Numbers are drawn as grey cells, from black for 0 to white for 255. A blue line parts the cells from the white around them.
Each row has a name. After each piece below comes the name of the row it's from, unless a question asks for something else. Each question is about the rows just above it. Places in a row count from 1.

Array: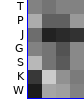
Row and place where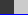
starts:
K, 1
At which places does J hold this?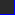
3
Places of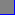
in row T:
1 3 4
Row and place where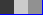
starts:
K, 1
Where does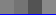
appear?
G

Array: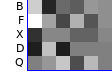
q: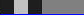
D
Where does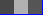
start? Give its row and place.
F, 3
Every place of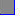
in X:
2 3 6
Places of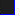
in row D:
1 3
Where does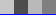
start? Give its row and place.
Q, 3
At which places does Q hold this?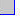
3

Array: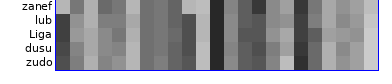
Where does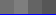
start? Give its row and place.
zudo, 7
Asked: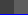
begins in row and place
Liga, 18
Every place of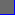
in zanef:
4
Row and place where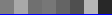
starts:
lub, 5
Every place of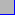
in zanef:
1 6 10
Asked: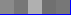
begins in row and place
Liga, 4

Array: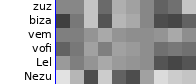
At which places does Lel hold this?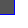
8 10
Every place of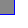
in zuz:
1 2 7
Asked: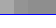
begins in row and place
vem, 4
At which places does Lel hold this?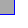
4

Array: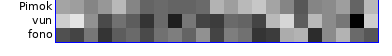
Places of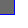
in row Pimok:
8 11
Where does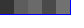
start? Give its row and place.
fono, 4
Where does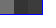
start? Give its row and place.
fono, 14
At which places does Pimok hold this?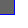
7 9 10 22
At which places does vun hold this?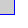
1 23
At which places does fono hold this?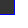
4 15

